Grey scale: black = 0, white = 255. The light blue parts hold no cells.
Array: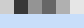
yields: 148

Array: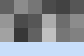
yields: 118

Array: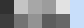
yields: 167

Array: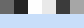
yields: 254

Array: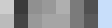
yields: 144

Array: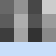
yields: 71

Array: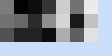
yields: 13

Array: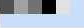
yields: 114
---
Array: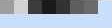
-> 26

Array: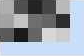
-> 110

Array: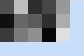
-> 91

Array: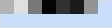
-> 5

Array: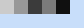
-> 59

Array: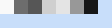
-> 207
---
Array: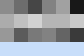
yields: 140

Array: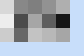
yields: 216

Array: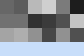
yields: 103

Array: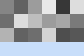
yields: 133

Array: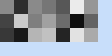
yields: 138

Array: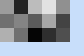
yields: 156

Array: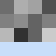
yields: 109

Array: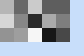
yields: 182
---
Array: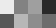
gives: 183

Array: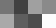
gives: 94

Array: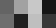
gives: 32

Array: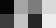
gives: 195

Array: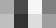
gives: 50

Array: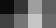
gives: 118
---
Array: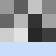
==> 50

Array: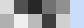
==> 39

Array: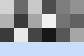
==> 166

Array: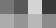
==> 212

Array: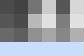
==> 185

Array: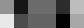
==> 108

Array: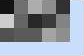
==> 40
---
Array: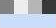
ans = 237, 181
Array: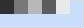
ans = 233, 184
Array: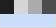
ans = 214, 171
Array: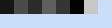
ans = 199, 95
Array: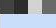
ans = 210, 106
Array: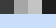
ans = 195, 166
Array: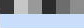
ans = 198, 153
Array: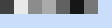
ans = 232, 170
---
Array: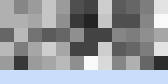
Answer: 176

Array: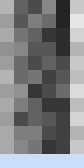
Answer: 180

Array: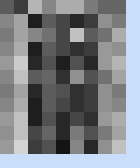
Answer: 92

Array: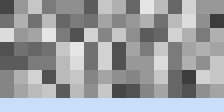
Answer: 70

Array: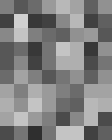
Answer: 127

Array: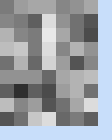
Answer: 123
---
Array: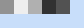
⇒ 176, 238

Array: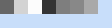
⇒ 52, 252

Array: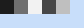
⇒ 242, 242

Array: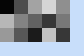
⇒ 98, 213

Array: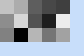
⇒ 82, 236

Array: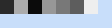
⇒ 151, 238
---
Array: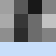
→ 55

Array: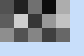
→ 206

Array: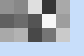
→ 108

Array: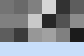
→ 128

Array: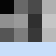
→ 154

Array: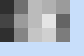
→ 155

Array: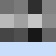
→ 161
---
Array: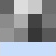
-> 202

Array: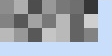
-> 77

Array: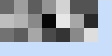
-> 93

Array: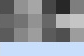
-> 166

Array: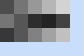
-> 152

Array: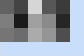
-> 214

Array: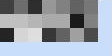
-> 46

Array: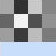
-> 200
